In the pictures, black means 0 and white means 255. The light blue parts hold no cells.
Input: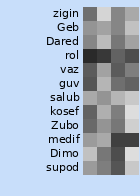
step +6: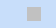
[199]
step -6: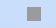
[149]
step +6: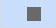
[111]
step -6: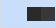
[36 50]
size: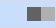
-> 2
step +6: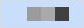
[161 175  70]
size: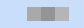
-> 3

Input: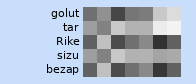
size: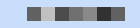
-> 7
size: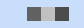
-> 3

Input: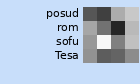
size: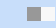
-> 2
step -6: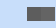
[87 94]
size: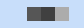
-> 3
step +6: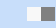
[254 134]
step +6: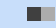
[ 70 178]
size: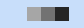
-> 3
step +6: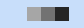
[172 120  43]

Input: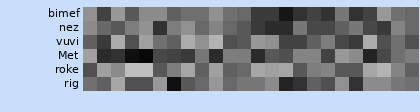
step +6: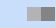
[185 138]
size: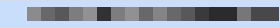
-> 18
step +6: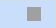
[166]
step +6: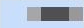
[172  86  86 158]
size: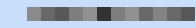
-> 12

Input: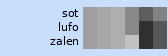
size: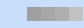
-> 4
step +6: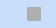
[180]
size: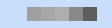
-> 5

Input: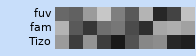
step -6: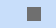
[105]
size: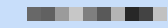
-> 10
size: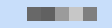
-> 5
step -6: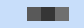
[ 83  48 105]
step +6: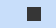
[60]
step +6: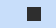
[52]

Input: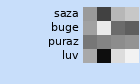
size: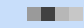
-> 4
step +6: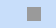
[160]
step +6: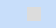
[226]
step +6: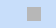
[189]
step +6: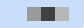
[160  71 189]
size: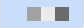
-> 3

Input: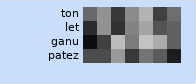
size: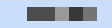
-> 5
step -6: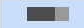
[ 70  70 147]
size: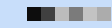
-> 6
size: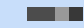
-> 4
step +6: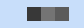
[ 62 122  97]
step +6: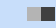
[186  70]
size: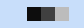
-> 3

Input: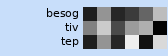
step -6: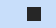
[32]
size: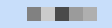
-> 5
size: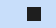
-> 1

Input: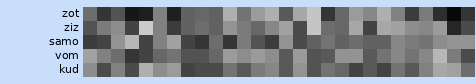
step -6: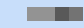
[141 141  83 109]
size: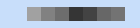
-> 7
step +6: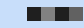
[ 37 135  37 103]
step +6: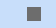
[115]
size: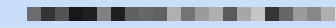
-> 22
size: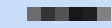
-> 6

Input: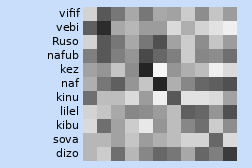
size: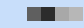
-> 4
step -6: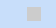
[198]
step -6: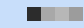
[ 38 162 177 150]
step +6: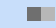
[117 189]
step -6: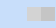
[205 191]

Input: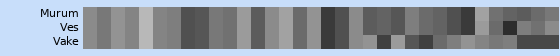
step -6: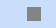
[126]
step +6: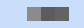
[145  98 105]
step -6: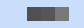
[ 74  80 114]
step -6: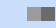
[149 101]
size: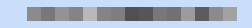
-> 15
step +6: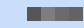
[ 92 132 113 105]

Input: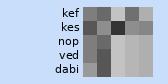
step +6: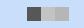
[ 93 201 188]
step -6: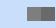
[120 100]

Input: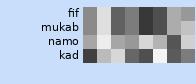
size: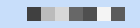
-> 7
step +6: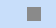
[144]

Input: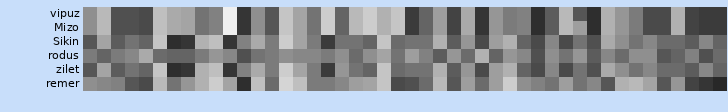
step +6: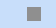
[149]
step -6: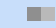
[137 179]
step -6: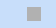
[171]
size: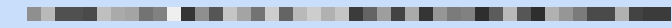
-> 46
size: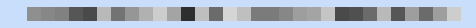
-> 31

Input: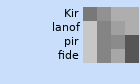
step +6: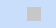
[205]
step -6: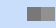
[114 139]
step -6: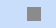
[133]
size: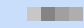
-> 4
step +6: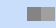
[138 166]
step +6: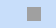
[166]

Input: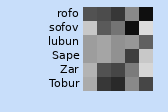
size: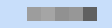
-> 5
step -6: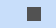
[76]
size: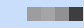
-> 4
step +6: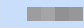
[163 171 151 157]
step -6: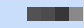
[ 76  70  49 131]

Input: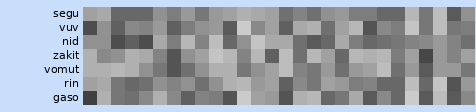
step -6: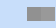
[139 147]
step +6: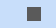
[96]
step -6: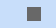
[98]
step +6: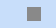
[143]
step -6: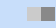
[197 131]
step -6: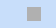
[170]

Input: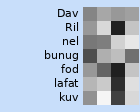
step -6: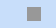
[146]
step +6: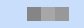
[139 173 158]
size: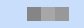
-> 3
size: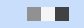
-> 3

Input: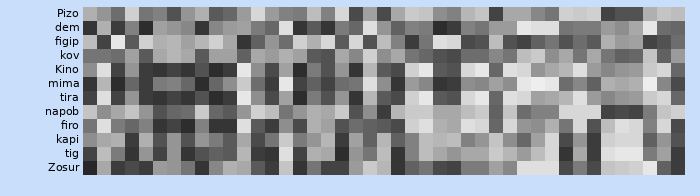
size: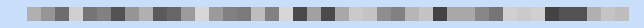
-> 43
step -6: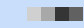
[202 162  47  91]

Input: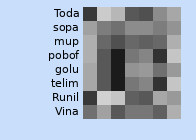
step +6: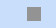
[153]
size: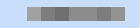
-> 7
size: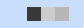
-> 3
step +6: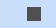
[86]
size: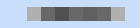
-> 7

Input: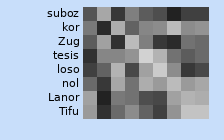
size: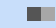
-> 2
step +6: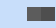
[98 84]
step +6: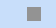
[153]
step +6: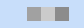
[167 209 146]
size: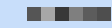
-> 6

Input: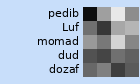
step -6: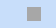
[161]
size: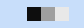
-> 3
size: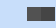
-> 2
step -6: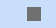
[106]
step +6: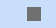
[118]

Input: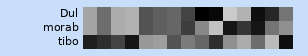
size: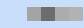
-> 4
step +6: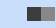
[ 67 142]
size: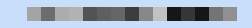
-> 15
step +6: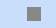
[142]
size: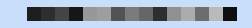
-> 15

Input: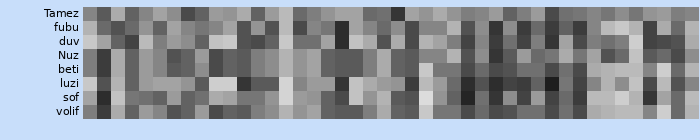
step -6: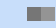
[112 142]
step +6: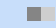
[139 212]
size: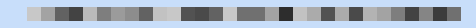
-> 31
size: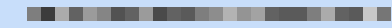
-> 26
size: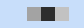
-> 3
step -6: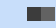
[54 92]
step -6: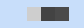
[200  61  68]

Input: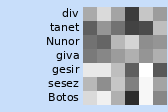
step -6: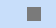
[116]
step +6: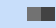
[120  73]
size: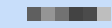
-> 6
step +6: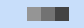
[155 120  73]
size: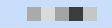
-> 5

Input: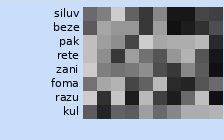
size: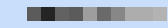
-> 10
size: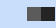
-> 2
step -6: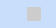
[198]
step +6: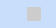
[210]
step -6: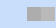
[167 179]
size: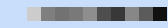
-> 10
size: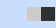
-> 2

